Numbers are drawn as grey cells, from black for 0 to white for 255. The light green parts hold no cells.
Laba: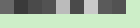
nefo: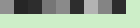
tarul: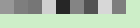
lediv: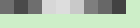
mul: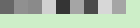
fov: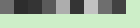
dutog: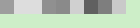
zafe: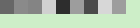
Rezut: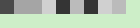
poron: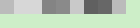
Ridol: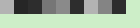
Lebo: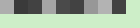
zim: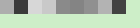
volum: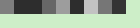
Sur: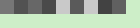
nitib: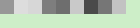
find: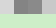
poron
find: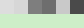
nitib
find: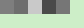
nitib
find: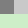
dutog
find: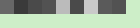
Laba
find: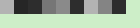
Ridol
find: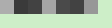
Lebo

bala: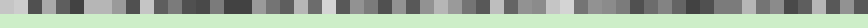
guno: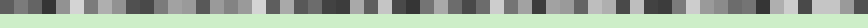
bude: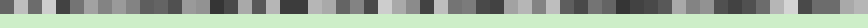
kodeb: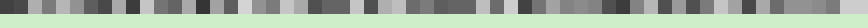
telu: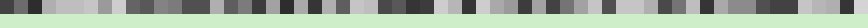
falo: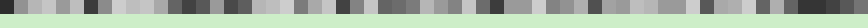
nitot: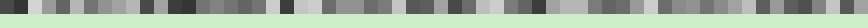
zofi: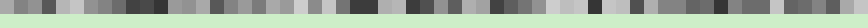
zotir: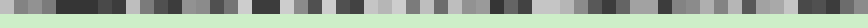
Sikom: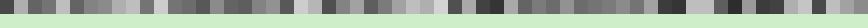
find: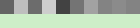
kodeb
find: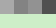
bude
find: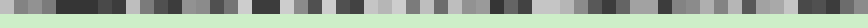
zotir
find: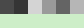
nitot
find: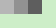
kodeb
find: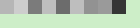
zotir
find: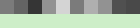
guno

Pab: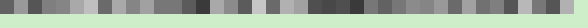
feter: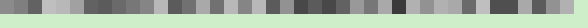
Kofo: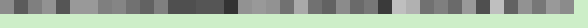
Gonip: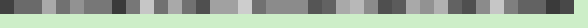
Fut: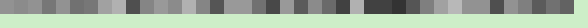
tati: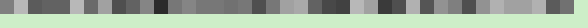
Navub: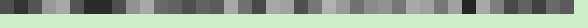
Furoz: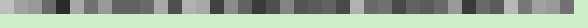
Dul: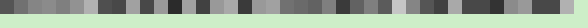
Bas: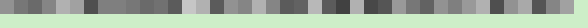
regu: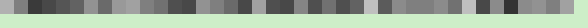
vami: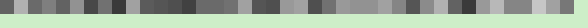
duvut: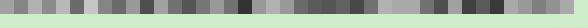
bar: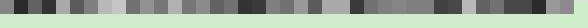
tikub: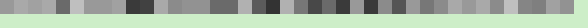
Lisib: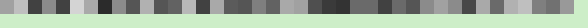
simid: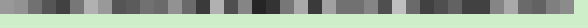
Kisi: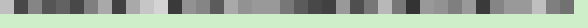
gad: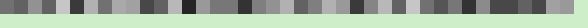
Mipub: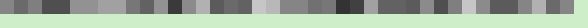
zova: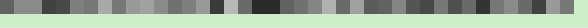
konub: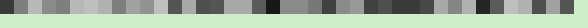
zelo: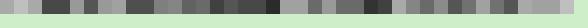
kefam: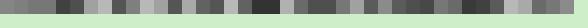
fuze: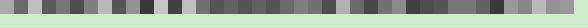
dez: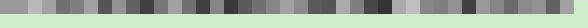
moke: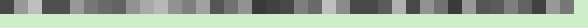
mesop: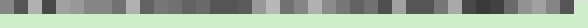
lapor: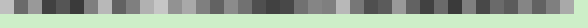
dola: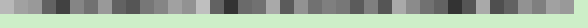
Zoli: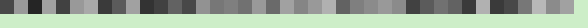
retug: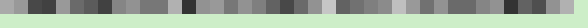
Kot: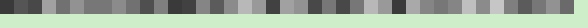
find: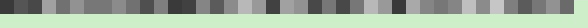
Kot
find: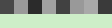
Dul

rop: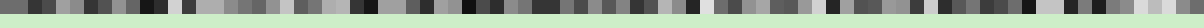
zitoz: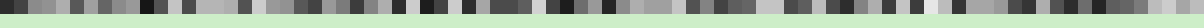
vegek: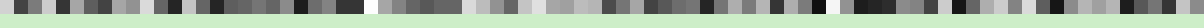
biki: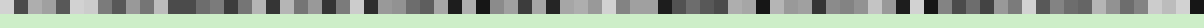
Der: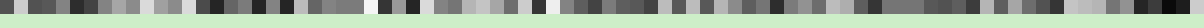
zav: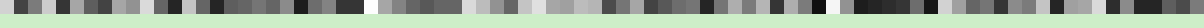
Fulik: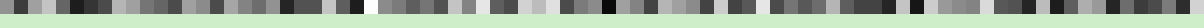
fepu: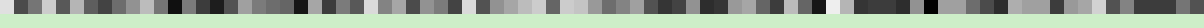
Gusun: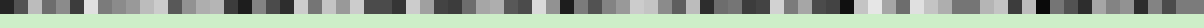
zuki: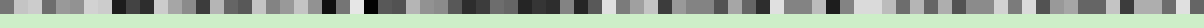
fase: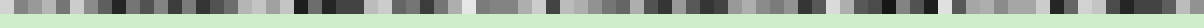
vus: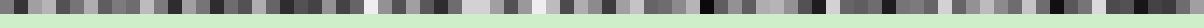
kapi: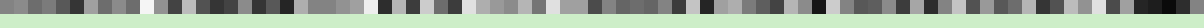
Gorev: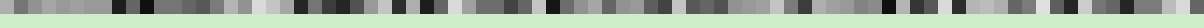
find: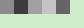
vus
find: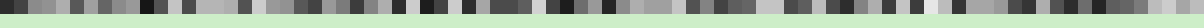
zitoz

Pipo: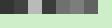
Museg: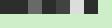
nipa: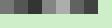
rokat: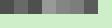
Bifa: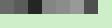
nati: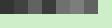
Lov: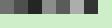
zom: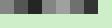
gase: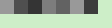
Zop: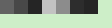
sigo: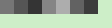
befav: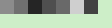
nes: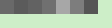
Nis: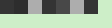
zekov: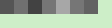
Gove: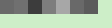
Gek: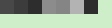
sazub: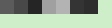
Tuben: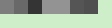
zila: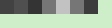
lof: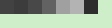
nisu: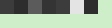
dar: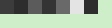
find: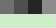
Lov
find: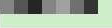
zom
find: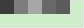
Gove
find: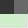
dar
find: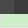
Gek
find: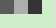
Lov
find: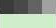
lof

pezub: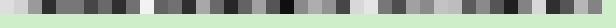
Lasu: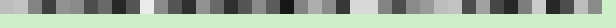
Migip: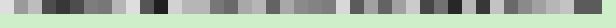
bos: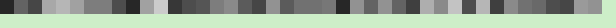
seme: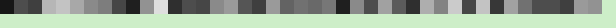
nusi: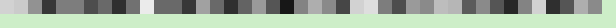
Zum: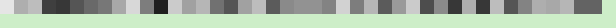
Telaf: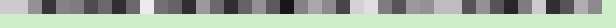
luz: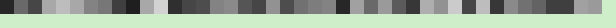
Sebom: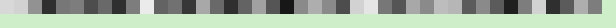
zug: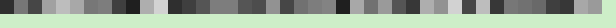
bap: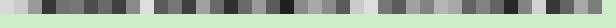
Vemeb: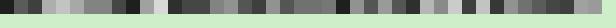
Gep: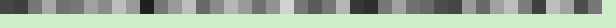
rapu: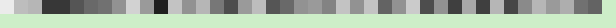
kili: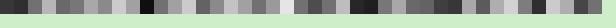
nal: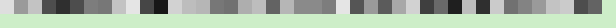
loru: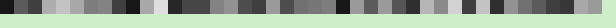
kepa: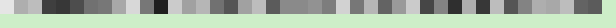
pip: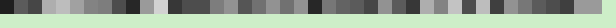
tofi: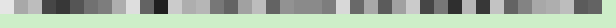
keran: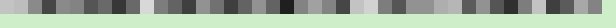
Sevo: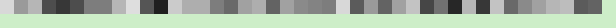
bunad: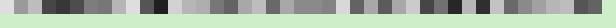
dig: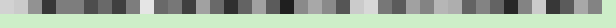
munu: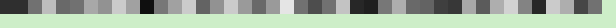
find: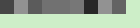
bos
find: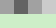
Migip
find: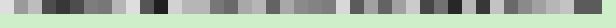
Migip
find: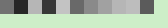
Sevo
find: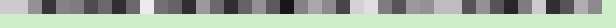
Telaf

